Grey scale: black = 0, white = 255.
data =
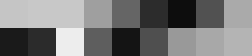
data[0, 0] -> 197
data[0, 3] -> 159
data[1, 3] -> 94
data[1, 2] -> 237
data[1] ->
[26, 43, 237, 94, 20, 79, 153, 168, 180]
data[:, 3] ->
[159, 94]

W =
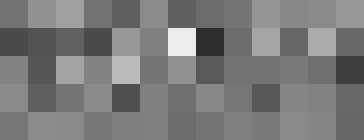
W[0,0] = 114
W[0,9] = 149
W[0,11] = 138
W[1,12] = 105
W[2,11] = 111
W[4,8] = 127
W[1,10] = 103
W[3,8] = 118
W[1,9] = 165
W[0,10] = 136
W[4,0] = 119
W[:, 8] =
[116, 109, 113, 118, 127]
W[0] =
[114, 145, 160, 114, 95, 139, 96, 108, 116, 149, 136, 138, 152]
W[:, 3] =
[114, 74, 130, 138, 119]
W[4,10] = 137
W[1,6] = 236
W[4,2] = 137

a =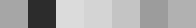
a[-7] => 166
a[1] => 44
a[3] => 212

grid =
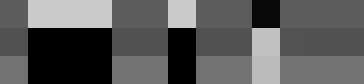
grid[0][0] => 92
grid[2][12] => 114
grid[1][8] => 81
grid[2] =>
[114, 0, 0, 0, 114, 114, 0, 114, 114, 186, 114, 114, 114]
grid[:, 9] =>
[8, 194, 186]
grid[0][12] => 92
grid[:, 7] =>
[92, 81, 114]
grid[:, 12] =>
[92, 81, 114]
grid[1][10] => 82
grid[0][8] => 92

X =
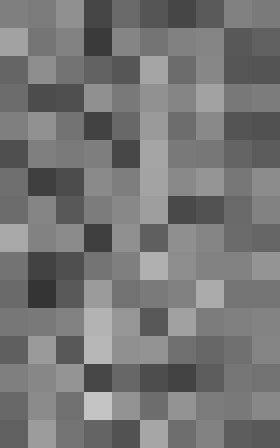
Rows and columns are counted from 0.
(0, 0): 127
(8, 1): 130
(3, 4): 121
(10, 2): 89
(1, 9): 96
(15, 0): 96
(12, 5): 147
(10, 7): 171
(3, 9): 124
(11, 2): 130
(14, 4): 147
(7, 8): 105
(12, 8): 112
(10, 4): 114
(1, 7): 132
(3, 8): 120
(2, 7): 135
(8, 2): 139
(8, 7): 132
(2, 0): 101
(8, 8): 107
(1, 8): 88
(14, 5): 109
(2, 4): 86
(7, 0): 108
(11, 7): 124
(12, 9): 132
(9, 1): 66
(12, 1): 154
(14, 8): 121
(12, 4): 144
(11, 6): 161
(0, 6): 70
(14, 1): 139
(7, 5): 158
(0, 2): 144
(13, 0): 127
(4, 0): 127
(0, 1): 123

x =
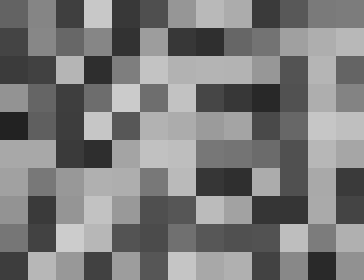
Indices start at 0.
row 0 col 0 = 99
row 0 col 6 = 150
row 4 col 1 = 95
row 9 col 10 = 136
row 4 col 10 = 103
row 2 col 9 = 151
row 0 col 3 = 200
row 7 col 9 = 53
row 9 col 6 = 197
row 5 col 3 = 46
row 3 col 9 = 40
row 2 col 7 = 180
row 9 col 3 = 65
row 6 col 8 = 47
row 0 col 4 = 56
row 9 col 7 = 168
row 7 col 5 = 79
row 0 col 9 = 58
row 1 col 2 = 103
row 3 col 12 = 131
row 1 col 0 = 68
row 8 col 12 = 176
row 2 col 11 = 181
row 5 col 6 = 190
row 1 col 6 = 55
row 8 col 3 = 183
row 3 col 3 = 109
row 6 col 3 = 176
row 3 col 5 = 110
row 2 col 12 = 100
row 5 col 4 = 164
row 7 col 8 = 162
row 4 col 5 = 178
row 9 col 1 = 183
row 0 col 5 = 79
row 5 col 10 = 80

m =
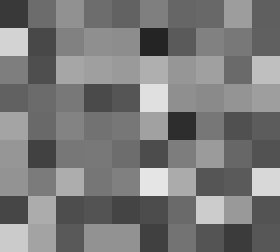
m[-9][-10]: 57
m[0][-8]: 145
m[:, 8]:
[157, 120, 106, 148, 80, 103, 90, 153, 59]
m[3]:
[97, 107, 120, 74, 85, 224, 143, 138, 148, 158]
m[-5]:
[164, 105, 131, 114, 119, 161, 45, 119, 80, 92]
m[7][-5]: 76
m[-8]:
[211, 72, 129, 143, 141, 36, 90, 129, 120, 96]
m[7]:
[70, 172, 77, 83, 68, 76, 106, 204, 153, 83]
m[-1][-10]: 203
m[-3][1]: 123
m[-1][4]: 146
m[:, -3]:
[104, 129, 160, 138, 119, 155, 85, 204, 84]
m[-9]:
[57, 108, 145, 109, 98, 127, 102, 104, 157, 95]
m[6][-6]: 128
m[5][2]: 119
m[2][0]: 126

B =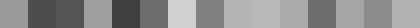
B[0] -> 154
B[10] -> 171
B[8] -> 180
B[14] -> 177
